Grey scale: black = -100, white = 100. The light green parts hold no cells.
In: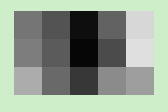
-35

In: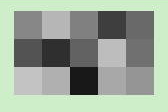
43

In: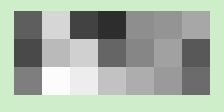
68

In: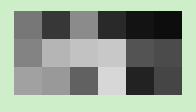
-57

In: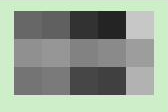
-25

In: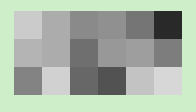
35

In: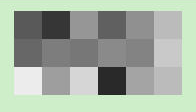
-58

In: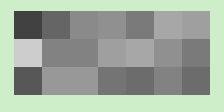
-21

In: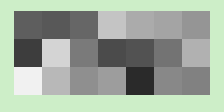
-31
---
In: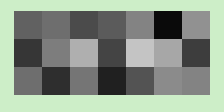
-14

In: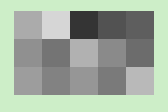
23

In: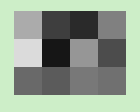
-18

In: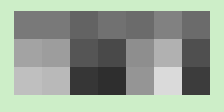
50

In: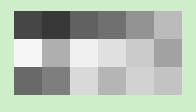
-18

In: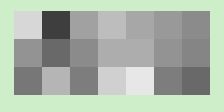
-7

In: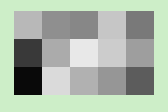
-93

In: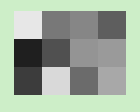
-53
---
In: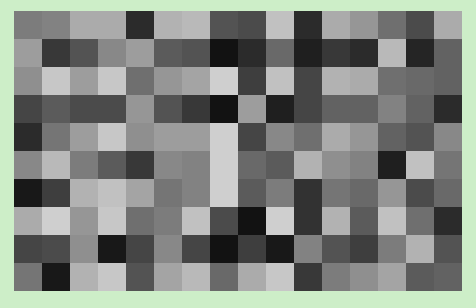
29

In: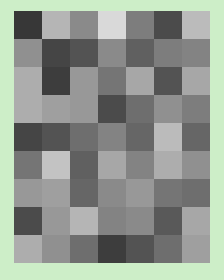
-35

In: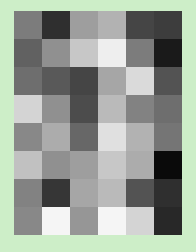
92

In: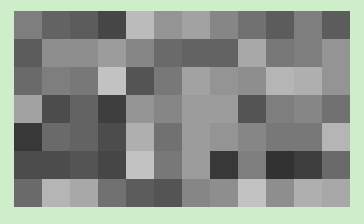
11

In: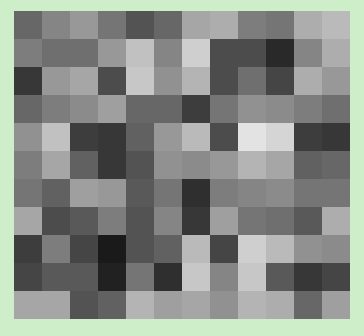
36

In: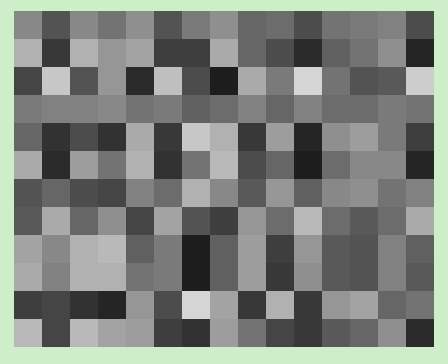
-20

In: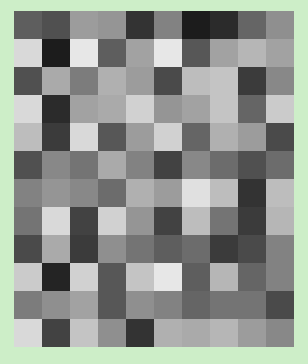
43
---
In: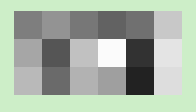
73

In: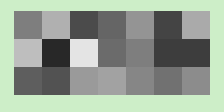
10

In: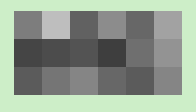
4

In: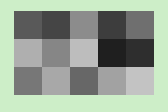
53

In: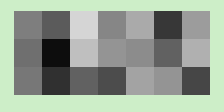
-45

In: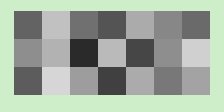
28

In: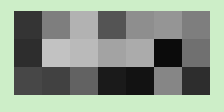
-65

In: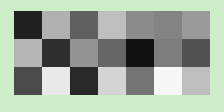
49

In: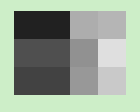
58

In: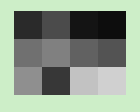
63
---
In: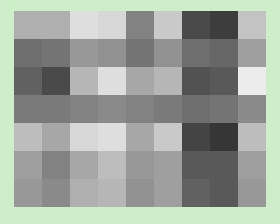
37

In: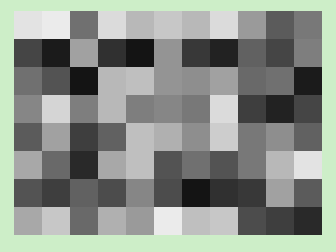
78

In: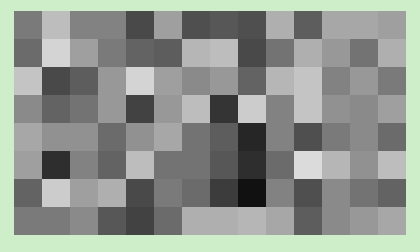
-4

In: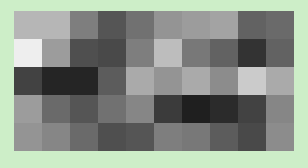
43

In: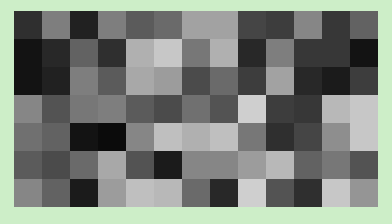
-63
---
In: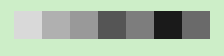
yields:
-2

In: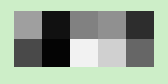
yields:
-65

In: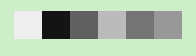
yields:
-9

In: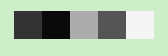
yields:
92

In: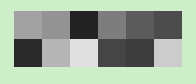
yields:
-29

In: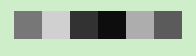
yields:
36

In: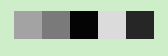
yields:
-70
